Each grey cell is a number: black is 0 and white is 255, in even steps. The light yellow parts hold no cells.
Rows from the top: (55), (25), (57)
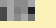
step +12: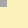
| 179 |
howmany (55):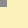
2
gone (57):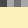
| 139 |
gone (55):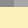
| 152 |

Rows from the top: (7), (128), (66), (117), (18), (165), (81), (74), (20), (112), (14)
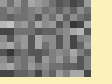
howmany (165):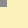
6
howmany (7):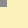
1
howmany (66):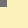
5

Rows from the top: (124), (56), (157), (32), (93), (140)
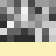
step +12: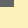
| 112 | 112 |
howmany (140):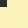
4
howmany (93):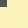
0
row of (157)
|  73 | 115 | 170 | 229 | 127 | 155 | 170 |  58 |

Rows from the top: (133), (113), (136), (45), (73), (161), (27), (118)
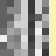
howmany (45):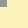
1
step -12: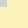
| 197 |
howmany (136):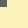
3
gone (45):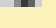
| 150 |
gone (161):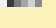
| 225 |
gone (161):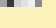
| 122 |

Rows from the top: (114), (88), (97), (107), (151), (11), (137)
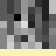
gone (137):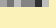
| 204 |
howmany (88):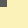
3
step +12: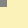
| 144 |
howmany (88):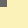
0
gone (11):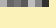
| 77 |
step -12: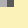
| 165 |  78 |
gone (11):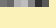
| 77 |

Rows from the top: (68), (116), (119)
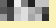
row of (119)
| 154 |  73 | 207 | 222 | 167 | 195 |  46 |
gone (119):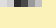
| 167 |
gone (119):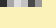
| 207 |

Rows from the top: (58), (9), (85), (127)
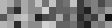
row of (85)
|  87 | 156 | 181 | 195 | 156 |  32 |  74 |  87 | 169 |  87 | 140 |  44 |  87 |  60 | 156 |  17 |
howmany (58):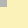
1
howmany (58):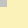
3

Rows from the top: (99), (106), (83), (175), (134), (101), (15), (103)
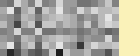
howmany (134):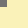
4
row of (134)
| 128 | 141 | 213 | 128 | 128 | 213 | 115 | 115 | 141 | 128 | 141 | 115 | 128 | 155 | 128 |  99 | 115 |

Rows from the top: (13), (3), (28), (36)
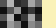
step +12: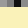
| 166 | 135 |  28 | 150 |
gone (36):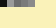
| 29 |
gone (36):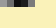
| 138 |

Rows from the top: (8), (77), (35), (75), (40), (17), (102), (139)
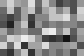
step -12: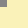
| 122 |
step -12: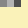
| 122 | 167 |  67 |
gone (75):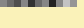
| 118 |
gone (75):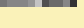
| 34 |
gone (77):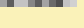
| 179 |
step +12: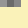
| 161 | 118 | 146 |

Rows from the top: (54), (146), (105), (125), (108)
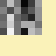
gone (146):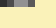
| 131 |
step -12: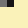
| 103 |   9 |

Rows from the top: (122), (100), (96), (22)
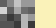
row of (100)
| 211 |  96 | 167 | 109 |  96 |
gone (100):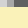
| 109 |

